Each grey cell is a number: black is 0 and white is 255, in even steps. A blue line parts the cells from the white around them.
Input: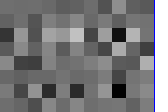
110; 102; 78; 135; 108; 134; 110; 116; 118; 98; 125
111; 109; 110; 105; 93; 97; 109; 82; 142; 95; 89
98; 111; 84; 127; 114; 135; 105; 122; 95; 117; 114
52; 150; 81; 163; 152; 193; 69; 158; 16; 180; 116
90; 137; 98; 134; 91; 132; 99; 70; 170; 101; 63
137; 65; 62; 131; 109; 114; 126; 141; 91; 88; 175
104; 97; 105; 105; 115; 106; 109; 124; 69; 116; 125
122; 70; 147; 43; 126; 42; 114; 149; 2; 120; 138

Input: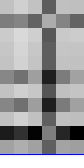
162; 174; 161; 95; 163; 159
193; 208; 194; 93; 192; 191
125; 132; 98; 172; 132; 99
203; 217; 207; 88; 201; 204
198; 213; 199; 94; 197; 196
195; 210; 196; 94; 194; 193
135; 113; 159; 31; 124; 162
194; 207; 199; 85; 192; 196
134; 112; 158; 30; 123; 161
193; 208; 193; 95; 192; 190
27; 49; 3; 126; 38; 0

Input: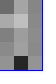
147; 38; 148
108; 165; 134
170; 191; 137
128; 157; 140
138; 160; 138

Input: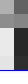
228; 46
176; 98
141; 133
234; 40
234; 40

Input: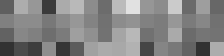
50; 75; 61; 142; 53; 92; 161; 171; 168; 178; 69; 133; 121; 99; 49; 173
95; 173; 151; 59; 171; 185; 140; 108; 187; 225; 150; 140; 203; 106; 158; 103
128; 140; 140; 120; 137; 151; 131; 113; 140; 146; 129; 124; 151; 123; 135; 113
98; 135; 128; 110; 123; 159; 144; 114; 165; 184; 113; 124; 170; 107; 117; 115

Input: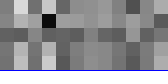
114; 190; 112; 203; 88; 123; 142; 136; 115; 89; 122; 173
126; 217; 112; 199; 102; 141; 144; 152; 129; 80; 135; 172
133; 178; 160; 12; 158; 155; 146; 157; 136; 157; 137; 90
97; 93; 134; 96; 100; 93; 129; 101; 93; 150; 97; 118
117; 180; 116; 178; 98; 126; 139; 136; 118; 97; 123; 160

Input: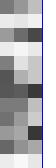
236; 248; 231
121; 151; 191
235; 229; 240
155; 108; 72
235; 245; 233
126; 225; 199
85; 176; 199
87; 92; 57
123; 123; 191
113; 154; 204
153; 167; 55
103; 146; 168

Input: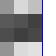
148; 218; 225
149; 216; 192
89; 82; 65
77; 63; 72

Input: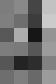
110; 126; 105; 155
125; 137; 69; 194
127; 110; 60; 203
88; 173; 22; 148
125; 122; 87; 156
86; 35; 45; 129
